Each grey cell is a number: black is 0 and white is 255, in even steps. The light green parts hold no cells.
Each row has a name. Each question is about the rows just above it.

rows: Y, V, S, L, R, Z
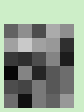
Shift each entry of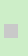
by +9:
[210]
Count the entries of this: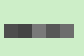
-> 5
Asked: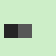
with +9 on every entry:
[46 96]
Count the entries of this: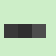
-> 3
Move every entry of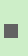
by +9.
[107]

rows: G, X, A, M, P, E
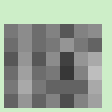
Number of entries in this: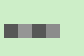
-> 4
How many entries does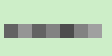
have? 7

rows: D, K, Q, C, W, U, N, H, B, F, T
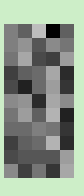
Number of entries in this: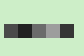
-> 5
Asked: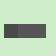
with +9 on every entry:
[83 95 95]

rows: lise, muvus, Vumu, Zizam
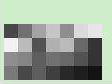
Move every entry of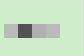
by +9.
[195  91 185 195]
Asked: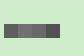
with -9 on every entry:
[ 85 104  95  73]
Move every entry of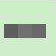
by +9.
[103 122 113]
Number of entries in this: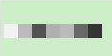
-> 7

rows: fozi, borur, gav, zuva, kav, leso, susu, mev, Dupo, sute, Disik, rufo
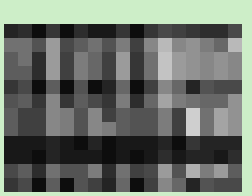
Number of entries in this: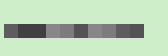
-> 10
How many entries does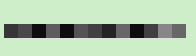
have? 13

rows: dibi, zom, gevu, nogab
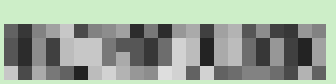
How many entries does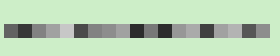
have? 19
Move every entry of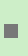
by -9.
[111]
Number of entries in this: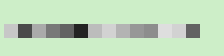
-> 14
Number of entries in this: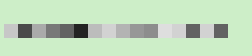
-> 16
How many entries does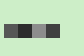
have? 4
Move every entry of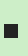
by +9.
[44]
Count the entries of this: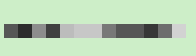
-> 13

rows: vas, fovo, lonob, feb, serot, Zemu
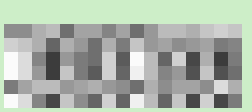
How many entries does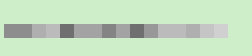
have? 16
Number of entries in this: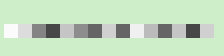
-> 15
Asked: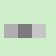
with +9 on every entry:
[184 132 206]

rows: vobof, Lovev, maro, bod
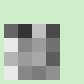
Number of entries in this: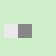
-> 2
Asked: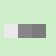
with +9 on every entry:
[242 144 132]
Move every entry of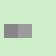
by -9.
[126 147]
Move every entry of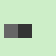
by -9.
[93 43]

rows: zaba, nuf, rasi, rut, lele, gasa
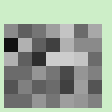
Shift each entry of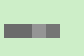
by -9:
[ 98  98 140 108]
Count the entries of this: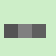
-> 3

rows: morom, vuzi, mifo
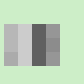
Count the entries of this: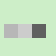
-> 3
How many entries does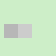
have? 2

